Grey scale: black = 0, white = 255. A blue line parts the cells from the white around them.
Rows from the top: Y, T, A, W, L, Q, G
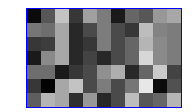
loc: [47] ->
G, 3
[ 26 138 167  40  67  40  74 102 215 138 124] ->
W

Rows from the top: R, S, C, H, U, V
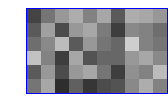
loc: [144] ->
U, 7
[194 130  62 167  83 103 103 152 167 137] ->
H
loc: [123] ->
S, 5
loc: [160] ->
S, 1
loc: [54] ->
V, 4
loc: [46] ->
V, 2
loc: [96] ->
V, 3

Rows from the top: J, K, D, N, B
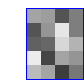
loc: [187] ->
B, 0
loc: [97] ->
D, 0
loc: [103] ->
D, 1
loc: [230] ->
K, 2
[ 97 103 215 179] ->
D
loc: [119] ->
B, 3
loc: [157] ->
J, 1

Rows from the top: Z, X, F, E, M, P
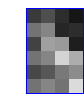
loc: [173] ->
E, 3
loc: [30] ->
F, 3
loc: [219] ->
P, 3
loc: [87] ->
M, 1
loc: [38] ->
X, 2
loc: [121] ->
M, 2

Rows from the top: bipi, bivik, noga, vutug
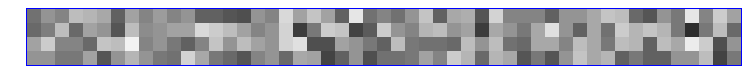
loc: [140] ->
bivik, 8
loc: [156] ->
bipi, 9
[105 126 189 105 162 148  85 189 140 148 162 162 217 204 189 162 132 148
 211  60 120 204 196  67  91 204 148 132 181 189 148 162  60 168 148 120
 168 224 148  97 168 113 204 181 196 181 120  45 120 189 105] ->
bivik
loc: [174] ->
bipi, 31
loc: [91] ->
bivik, 24
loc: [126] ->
bivik, 1

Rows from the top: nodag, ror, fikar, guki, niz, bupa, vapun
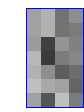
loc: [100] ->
bupa, 3
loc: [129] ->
fikar, 3
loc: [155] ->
fikar, 0
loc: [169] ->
bupa, 1

